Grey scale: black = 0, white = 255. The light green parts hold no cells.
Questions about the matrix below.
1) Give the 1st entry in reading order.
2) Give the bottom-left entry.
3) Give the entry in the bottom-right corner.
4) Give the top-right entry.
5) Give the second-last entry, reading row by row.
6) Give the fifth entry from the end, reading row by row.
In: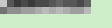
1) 200
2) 115
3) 185
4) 100
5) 158
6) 185

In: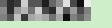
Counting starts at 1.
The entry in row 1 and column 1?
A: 101
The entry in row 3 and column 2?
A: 85
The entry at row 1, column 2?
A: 43
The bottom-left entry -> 128
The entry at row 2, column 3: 154
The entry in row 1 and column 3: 59
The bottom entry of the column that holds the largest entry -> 140
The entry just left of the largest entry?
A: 16
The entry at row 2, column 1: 140

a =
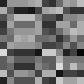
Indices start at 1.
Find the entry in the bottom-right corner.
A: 188
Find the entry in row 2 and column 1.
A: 174
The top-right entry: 188
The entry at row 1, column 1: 34
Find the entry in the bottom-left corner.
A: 34
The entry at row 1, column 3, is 150
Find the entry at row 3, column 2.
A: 134
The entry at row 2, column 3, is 34
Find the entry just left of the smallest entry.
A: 66
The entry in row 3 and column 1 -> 81
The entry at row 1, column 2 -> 150

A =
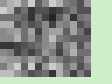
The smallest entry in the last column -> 67
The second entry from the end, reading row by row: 125
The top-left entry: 150
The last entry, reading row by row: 82
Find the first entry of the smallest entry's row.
112
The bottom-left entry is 189
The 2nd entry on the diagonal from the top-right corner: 82
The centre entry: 137
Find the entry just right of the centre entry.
189
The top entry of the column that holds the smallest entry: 204
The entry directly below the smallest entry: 67
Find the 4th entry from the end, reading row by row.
125
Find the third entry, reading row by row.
189
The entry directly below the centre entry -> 137
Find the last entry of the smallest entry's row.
125
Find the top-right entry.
150
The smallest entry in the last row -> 53

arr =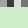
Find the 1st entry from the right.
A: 117
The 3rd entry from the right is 60

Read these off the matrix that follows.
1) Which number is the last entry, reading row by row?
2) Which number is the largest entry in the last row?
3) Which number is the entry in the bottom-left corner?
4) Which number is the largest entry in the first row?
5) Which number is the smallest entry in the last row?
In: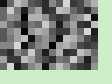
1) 148
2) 214
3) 104
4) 214
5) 17

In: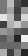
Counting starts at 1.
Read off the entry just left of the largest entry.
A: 37
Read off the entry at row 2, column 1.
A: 120
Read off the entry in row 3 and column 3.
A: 77
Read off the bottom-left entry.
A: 175
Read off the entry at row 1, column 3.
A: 77
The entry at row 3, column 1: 227
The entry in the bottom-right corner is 37
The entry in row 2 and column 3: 63
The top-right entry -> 50
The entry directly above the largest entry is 77

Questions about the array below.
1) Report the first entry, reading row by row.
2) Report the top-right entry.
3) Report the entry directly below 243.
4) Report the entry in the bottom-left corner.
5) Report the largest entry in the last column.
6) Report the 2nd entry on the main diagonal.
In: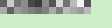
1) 99
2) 85
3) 155
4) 170
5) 186
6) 99

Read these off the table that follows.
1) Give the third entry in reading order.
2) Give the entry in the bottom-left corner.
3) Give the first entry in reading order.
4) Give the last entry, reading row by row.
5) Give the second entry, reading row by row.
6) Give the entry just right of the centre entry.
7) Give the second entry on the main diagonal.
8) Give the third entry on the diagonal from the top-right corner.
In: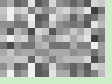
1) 100
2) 169
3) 143
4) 185
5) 169
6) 198
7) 240
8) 100

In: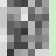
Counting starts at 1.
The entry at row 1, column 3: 82
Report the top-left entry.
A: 230
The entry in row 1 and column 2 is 113
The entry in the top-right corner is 156
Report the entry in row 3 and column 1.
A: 199
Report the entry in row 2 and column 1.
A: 199
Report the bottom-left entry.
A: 215

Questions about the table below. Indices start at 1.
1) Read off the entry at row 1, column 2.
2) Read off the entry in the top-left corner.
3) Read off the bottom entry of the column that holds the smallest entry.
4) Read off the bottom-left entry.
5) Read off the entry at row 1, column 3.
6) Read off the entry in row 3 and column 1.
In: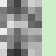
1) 107
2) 236
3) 49
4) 206
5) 65
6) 136
